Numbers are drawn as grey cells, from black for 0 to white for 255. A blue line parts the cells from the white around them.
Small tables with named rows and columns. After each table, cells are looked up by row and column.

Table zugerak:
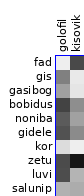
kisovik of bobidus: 142
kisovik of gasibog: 229
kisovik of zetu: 22
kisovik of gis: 233
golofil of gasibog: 160
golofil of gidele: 82
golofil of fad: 238
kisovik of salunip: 172
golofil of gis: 128
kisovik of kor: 238
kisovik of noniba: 161
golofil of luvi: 77
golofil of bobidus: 67
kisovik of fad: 73
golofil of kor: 220
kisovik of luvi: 180
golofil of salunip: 177
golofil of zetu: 75

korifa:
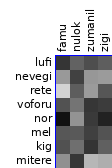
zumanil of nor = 58
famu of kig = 81
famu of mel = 87
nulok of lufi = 98
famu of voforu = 82
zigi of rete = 86
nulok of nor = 147
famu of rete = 211

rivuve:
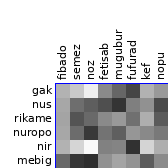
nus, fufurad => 127
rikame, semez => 84
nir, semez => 213
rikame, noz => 105
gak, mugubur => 102
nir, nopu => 174

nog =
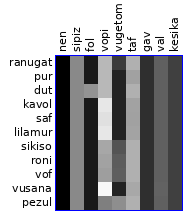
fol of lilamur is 25
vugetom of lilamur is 35
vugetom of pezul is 142
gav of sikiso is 47
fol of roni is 25
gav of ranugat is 47
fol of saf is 25
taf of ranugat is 176
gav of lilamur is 47
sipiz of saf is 137
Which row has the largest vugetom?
pezul

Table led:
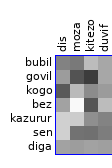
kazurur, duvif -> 131
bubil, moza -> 121
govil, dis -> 156
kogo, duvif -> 155
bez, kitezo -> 85
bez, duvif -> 188
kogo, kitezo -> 140
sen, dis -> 208
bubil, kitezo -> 188
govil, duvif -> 167
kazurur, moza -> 204
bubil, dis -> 130
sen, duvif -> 125

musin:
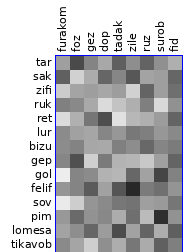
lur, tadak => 151
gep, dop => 122
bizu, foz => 131
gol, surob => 69
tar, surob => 144
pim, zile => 111
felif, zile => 40
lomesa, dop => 156
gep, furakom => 134
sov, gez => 149
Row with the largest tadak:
ret

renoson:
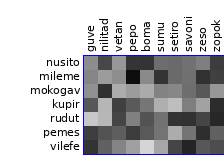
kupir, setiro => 190
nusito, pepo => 53
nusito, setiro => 106
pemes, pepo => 60
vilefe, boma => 213
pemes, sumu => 115

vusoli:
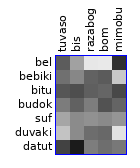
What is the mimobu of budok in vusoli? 100
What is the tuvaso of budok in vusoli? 124
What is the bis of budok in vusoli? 97
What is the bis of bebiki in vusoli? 135
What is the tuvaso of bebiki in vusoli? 112
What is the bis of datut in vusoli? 27
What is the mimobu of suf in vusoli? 149
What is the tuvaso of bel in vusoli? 92
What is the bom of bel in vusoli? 233
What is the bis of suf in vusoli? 139
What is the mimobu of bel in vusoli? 49
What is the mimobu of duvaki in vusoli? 226
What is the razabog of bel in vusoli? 231
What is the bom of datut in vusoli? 110
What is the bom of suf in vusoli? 138
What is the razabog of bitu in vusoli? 95
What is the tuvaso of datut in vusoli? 66
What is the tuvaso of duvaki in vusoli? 195
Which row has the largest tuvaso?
duvaki

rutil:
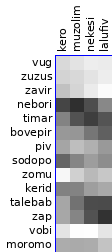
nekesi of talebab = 76
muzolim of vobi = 253
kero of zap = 167
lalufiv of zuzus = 237
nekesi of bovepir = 118
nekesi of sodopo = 157
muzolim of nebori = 47
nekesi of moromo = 172
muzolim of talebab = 114
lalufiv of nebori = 136
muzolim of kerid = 131
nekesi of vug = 237
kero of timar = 131
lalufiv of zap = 50
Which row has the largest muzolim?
vobi

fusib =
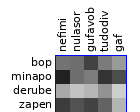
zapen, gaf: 180
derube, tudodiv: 146
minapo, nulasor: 110
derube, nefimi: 169
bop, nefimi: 115
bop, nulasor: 110
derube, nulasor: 195
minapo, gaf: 77
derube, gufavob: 182
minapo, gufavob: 124
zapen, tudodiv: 99
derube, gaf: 206
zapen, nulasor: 82
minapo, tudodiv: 52
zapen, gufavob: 66
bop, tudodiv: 123
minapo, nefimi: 33

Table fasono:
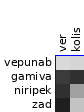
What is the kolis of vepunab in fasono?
213
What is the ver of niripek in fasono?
49
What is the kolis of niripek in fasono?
160
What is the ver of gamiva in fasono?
59
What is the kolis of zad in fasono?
195
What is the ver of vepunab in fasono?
217
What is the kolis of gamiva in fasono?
49
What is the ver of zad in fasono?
31
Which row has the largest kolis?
vepunab

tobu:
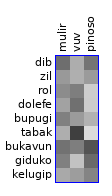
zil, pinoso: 155
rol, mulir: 140
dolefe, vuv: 112
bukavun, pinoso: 83
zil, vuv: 175
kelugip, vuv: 157
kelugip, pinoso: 132

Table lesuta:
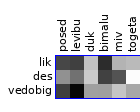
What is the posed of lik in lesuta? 71
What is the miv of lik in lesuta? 179
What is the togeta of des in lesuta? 252
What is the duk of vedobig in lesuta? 160
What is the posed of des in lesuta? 145
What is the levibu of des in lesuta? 113
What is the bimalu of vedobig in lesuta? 159
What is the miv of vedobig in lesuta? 197
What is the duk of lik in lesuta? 194
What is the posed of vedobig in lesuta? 63
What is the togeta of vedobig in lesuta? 167
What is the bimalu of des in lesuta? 65
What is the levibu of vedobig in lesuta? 7
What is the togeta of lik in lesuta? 186
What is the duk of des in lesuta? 203

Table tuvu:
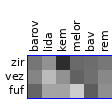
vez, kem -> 146
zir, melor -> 105
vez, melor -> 97
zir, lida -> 146
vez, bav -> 111
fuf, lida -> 164

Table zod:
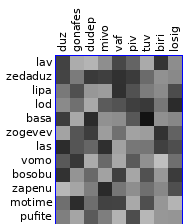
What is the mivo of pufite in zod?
126
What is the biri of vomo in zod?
191
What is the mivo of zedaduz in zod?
63
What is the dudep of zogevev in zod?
61
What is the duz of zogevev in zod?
163
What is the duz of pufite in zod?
127
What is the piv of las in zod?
119
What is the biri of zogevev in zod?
50

